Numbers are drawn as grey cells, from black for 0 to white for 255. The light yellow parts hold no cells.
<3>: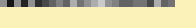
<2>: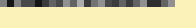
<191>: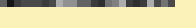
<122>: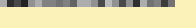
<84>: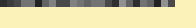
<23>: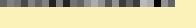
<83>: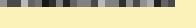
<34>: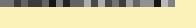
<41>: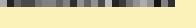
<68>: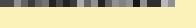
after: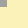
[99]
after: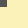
[145]

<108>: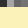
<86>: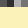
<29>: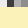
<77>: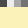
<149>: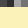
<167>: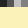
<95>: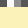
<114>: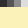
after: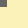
[115]
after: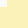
[141]
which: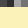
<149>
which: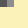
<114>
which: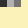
<86>
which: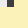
<29>
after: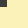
[177]

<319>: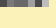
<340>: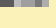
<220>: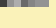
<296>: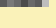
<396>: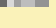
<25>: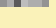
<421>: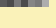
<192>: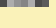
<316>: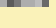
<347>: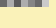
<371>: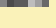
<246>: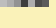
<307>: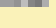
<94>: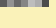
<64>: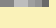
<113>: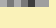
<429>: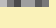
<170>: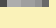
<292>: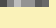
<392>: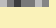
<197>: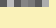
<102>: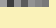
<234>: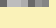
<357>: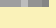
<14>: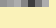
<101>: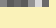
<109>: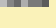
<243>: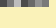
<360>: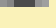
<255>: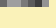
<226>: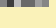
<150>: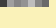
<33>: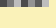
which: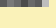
<296>
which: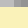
<64>

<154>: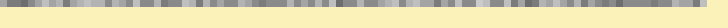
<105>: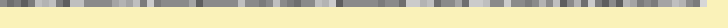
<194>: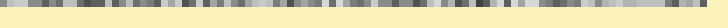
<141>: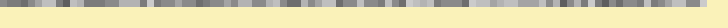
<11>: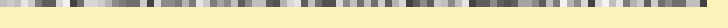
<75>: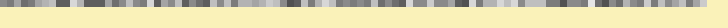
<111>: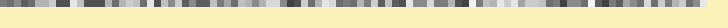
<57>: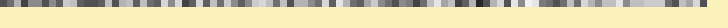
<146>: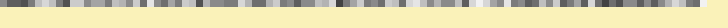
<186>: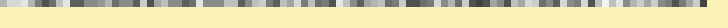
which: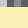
<111>
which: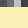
<194>
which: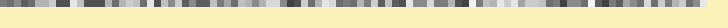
<111>
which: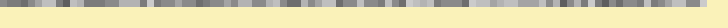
<141>
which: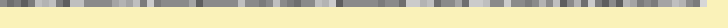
<105>
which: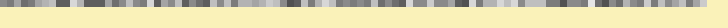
<75>
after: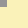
[179]

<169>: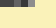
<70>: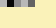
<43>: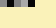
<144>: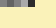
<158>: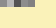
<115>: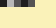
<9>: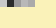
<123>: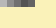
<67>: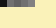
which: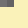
<67>
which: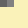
<144>
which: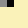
<43>
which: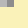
<123>
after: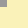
[184]

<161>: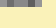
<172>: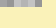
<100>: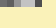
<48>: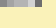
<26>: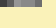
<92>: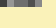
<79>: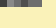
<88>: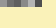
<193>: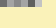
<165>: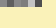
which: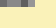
<161>
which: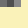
<92>
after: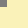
[195]

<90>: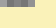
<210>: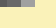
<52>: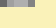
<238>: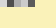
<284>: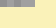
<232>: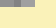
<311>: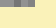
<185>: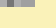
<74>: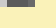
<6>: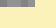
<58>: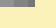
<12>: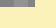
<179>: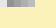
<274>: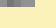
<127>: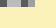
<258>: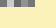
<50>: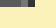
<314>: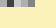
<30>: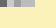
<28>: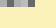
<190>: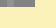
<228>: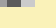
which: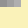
<179>
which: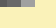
<210>
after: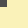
[175]
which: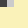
<314>
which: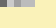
<30>
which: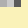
<238>

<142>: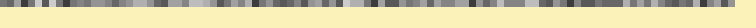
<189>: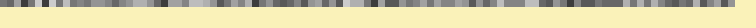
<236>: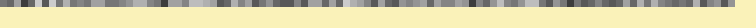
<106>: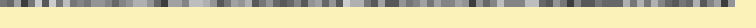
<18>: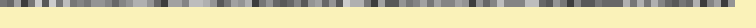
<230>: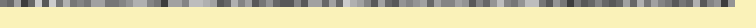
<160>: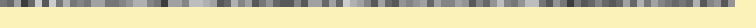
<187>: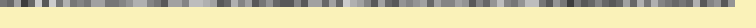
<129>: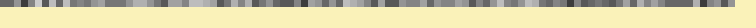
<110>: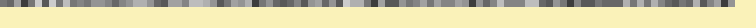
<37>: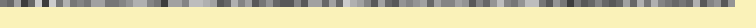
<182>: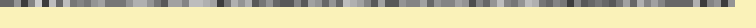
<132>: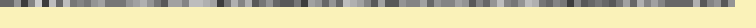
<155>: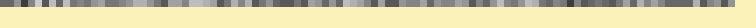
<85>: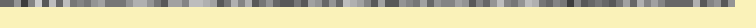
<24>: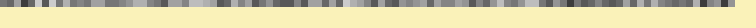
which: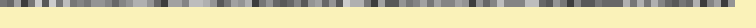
<18>
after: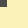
[132]

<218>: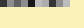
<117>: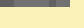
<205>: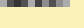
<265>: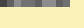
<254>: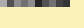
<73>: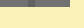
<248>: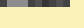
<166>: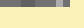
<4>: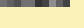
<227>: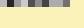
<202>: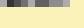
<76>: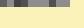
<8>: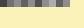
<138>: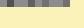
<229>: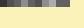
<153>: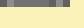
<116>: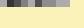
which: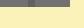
<73>
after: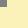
[172]
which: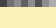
<8>
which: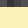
<248>
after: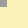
[203]
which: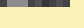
<248>
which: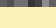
<4>

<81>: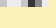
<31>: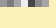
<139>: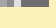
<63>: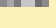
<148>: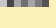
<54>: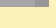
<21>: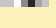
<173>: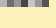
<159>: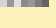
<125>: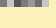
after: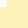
[138]
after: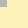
[111]
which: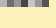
<173>
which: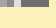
<139>
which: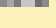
<63>
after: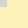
[151]

